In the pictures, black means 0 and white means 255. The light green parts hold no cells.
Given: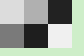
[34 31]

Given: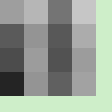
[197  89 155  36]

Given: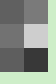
[123 115]

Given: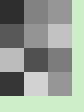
[150 147 187]

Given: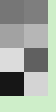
[126 161]

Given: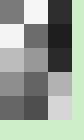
[ 47 109 187]
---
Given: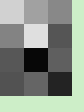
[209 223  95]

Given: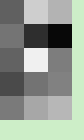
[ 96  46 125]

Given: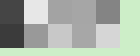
[ 69 153]

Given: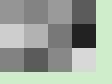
[149 178 136]

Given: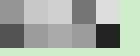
[149 156]

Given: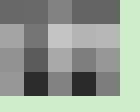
[103 116 169  42]
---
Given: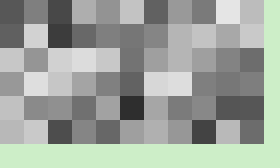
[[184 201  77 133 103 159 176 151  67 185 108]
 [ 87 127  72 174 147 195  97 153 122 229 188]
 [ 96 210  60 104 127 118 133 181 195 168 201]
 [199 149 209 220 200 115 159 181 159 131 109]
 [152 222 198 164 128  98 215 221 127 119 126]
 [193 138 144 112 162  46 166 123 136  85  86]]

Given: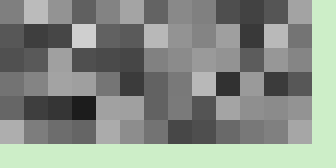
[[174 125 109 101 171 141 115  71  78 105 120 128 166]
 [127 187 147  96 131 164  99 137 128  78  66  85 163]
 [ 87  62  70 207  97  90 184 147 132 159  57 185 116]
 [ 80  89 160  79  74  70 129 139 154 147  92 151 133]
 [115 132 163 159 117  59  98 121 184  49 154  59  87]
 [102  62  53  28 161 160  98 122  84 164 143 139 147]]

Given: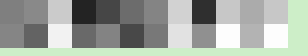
[[133  99 242 105 131  72 120 226 144 253 179 253]
 [127 137 203  35  70 108 132 210  47 199 171 199]]

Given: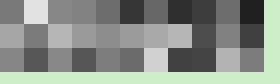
[[134  87 136  86 125 107 209  65  68 179 124]
 [121 226 135 130 109  54 103  47  61 109  32]
 [166 123 182 154 141 155 169 182  77 129  64]]

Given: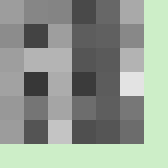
[[156  84 196  79  85 108]
 [157 134 132  73 103 169]
 [140  67 158  93  96 136]
 [158 180 180  85  90 179]
 [162  55 172  59  92 227]
 [152 117 165 109  94 119]]

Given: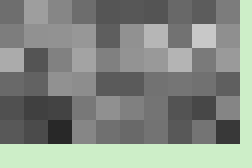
[[ 88  75  40 134 112 105 115  88 116  56]
 [110 158 134 109  85  87  84 104  92 124]
 [125 145 146 151  94 145 182 114 200 143]
 [171  84 129 163 128 147 153 180 122 154]
 [105  98 145 141  90  90 114 117 113  95]
 [ 80  64  67 120 144 128 116  83  71 133]]

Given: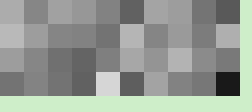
[[114 131 115  97 214  94 162 130 119  25]
 [171 134 161 150 130  96 164 157 116  89]
 [185 156 132 129 114 181 132 153 123 174]
 [156 134 112  99 127 167 148 179 138 120]]

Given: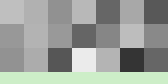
[[146 172  86 235 180  52 102]
 [191 177 145 184 102 168  88]
 [152 179 153 101 134 189 137]]
